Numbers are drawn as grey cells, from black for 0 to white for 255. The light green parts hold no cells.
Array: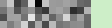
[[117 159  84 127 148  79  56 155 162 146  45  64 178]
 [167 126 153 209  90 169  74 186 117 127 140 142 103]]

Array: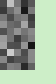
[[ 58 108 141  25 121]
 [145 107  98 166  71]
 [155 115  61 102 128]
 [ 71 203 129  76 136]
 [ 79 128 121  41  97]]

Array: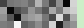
[[160   9  78  99 149 119  86 168 121 189 206]
 [125 118 246  96 114 140 105 210  31 126 146]]

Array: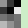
[[ 53   7 234]
 [184 146 114]]

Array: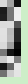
[[ 27 118 238]
 [220 221  85]
 [225 188  38]
 [120  20   1]
 [ 22 101 231]]

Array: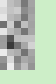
[[217 195 203 140 159]
 [113 205 106 191 162]
 [155  86 189 194 194]
 [235 184 173 115 166]
 [132 236 151 189 148]]

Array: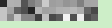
[[197 164  98  79  36 181 161 165 177 179 185 173 102  72]]

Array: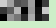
[[ 54  91 181   3 154  15 200]]

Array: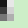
[[ 60 209]]
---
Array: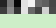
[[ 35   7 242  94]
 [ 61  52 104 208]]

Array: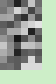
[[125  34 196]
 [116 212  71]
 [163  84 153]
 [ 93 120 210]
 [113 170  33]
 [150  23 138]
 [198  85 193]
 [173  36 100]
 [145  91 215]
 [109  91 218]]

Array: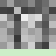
[[115 102 135 108]
 [ 65 187  77 118]
 [206  63 206 101]
 [153  90 206  83]
 [176  89 159  97]
 [179  56 186 116]
 [154  87 209  64]]

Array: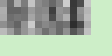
[[153 173 196 126 131  56 198]
 [174 100 154 138 148  59 181]
 [170 118 165 148 143  63 188]
 [143 100 203 136 106  46 172]
 [186 117 174 112 106  85 192]]

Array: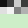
[[ 18 204]
 [223 129]]

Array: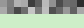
[[151 177  61 185  76 104]
 [169  72 197 190 104  97]]
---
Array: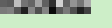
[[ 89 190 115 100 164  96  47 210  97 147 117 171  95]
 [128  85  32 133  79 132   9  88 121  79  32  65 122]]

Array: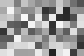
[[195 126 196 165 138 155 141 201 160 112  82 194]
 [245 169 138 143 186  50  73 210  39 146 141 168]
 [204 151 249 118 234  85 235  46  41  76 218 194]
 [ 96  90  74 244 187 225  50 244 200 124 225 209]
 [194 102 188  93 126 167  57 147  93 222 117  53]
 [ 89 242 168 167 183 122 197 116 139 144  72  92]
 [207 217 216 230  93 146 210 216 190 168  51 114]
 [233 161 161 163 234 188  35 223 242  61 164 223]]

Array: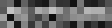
[[106  21  97  49  32  24  97  50  52  18 120  34  29  50  80  96]
 [195 167 130  93 171 153 192 161 111 150 109 181 175 175 111  89]
 [ 18 138 152  90  67 112  13 104 114 140 146 139 126 141 127 162]
 [160  24 132  55 125  65 133  85  63  21 116  32  57  21  54 104]]

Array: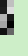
[[191  25]
 [219  30]
 [ 25 181]
 [  2 164]
 [101  16]]

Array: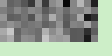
[[ 98 107  86  55 146  58 139 155   5 134 182 126  32 154]
 [109 133 114 137 129  91 114 134 106 134 131 151 114 126]
 [ 94  99 116  84 145 110 173 131  94 115 170  25  49 150]
 [146 131 110 119 125  98 112 146  88 132 127 163 109 128]
 [198 100 124 118 109 176 140 162 113  89  91  46  94 169]
 [172 106 142 138 110 197 159 153 160  89  91  26 125 153]]

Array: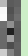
[[ 91  96 184]
 [ 81 103 247]
 [ 88 110 250]
 [144  94 111]
 [ 32  91 107]
 [160  92 106]
 [ 77  97 105]
 [131  96 204]]

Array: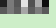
[[122  86 227  81 172  14  33]
 [121  95 166  93 124  89  90]]
